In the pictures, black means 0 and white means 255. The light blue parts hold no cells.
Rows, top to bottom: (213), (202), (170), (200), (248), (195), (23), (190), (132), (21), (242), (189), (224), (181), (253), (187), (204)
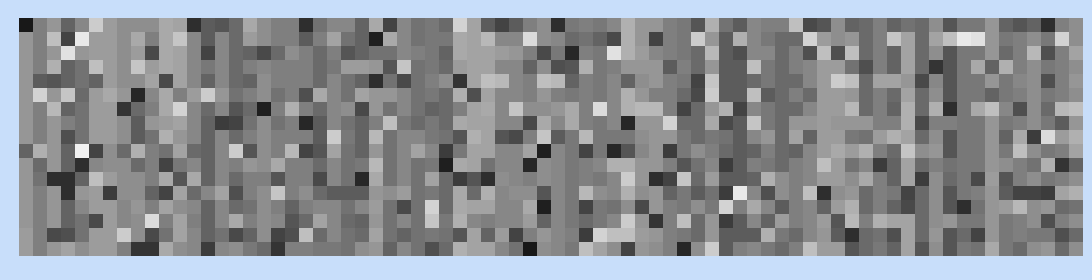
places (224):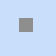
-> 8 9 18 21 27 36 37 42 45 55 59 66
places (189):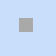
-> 11 13 26 61
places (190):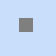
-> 2 4 20 26 41 62 63 66 67 72
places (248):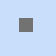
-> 5 24 27 29
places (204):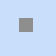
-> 5 12 16 25 38 43 46 49 66 73 76

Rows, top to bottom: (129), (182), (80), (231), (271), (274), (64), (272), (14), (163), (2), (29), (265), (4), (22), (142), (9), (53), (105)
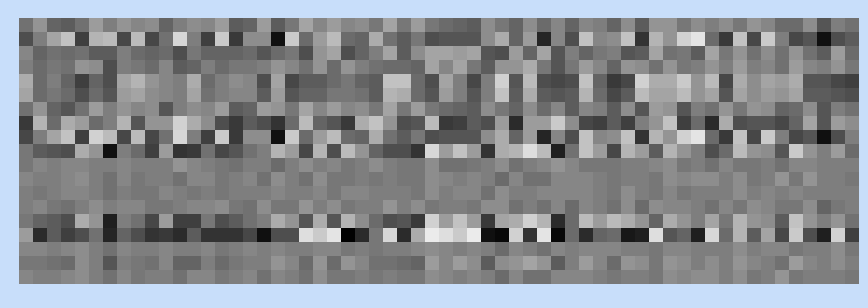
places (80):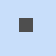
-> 12 21 24 35
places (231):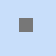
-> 3 9 16 17 33 38 40 48 60
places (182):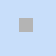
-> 6 46
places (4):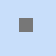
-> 3 10 11 16 19 20 24 30 33 52 55 56 59
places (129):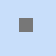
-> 20 26 28 30 35 48 52
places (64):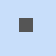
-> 4 11 45 48 58
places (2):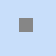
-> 2 4 5 8 13 23 38 40 46 51 56 57

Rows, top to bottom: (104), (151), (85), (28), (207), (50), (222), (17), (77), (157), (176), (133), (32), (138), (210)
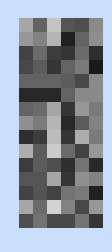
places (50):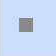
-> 5 6
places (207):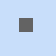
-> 1 2 3

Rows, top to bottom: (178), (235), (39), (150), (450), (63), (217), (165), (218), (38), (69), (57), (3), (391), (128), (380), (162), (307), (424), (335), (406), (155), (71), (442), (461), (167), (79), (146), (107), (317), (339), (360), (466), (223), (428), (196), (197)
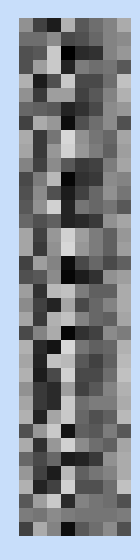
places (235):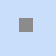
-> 3 8
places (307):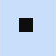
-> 4

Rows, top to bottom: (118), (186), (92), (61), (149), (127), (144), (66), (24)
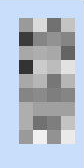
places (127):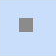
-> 2
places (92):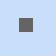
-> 4
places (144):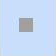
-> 2 3 4
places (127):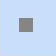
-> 1 4
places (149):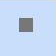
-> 3

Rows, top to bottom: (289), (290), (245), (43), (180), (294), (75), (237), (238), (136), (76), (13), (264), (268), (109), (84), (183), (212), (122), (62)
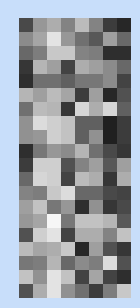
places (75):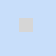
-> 5 7
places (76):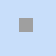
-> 6 8

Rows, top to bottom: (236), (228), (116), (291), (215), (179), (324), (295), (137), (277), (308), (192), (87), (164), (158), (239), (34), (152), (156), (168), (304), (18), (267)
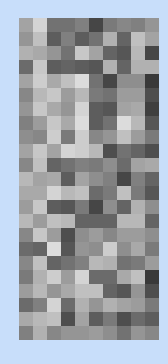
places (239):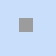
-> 3 6 8 9
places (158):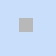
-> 1 4 8 9

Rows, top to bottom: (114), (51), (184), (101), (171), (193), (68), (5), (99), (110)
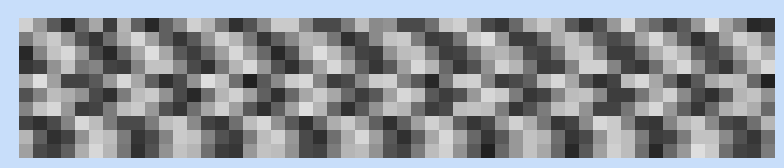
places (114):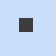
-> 7 47
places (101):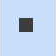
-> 8 38
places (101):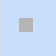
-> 16 30 36 47

